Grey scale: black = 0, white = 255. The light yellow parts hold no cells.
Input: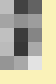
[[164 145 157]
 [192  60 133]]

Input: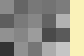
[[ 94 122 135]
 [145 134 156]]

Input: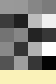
[[ 60  31 188]
 [115 134  35]]

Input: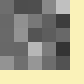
[[104 144 120]
 [105 147  84]]

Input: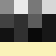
[[66 48 92]
 [18 48  9]]

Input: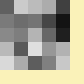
[[122 109 116]
 [137 126 180]]
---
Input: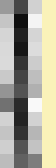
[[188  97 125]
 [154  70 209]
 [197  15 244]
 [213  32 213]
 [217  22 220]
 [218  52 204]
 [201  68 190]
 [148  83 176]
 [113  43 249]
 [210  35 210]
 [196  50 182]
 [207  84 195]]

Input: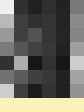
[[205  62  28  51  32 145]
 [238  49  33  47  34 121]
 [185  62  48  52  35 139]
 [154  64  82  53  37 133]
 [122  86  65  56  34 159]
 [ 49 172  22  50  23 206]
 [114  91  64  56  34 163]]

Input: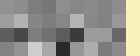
[[130 147 205 167  41 150 173 124 139]
 [146 141 125 118 142 135 138 131 141]
 [158 178 134 126 135 180 136 130 152]
 [ 94  71 126 113  92  59 156 156 104]]

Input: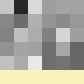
[[193 170 233 110 115 104]
 [197  38 217 157 164 162]
 [135 109 176 148 138 152]
 [130 191 172 129 214 159]
 [146 164 161 110 167 102]]

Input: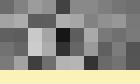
[[122 162  63 111 179 181  52 106 115  85]
 [107 130 156 145  66 137 137 126 117 111]
 [163 172  93  94 174 166 130 144 151 121]
 [ 96  93 201 165  22  93 169 121 112 122]
 [114 102 204 172  49 102 154  96 124  84]]

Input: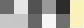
[[199 198 103 246 111]
 [106 229  82 153  44]]

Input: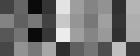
[[ 71 146 120 167  45  96 117  77 191  57]
 [ 67 101  10  52 227 158 132 146  48 181]
 [131  96 120  66 200 149 120 160  53 174]
 [ 87 116  10  55 236 159 133 153  48 173]]

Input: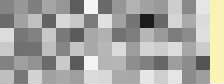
[[191 120 211 162 169 159 219 215 170 169 230 206 229 139 158]
 [132 151 127 165 150  93 245 106 150 178 162 153 205 136 229]
 [107 162 193  99 216 200 122 224 161 116  28 104 213 170 218]
 [220 119 130 200 121  92 168 177 114 126 183 154 124 140 222]
 [201 113 114 191 133 197 169 183 218 157 212 204 221 167 203]
 [130 159 147 107 202  91 243 181 182 142 128 102 158 140  84]]

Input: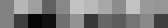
[[130  61   7  17 112 147  56 102  93 117 136  64]
 [129 182 160  96 136 195 185 168 141 194 153 150]]
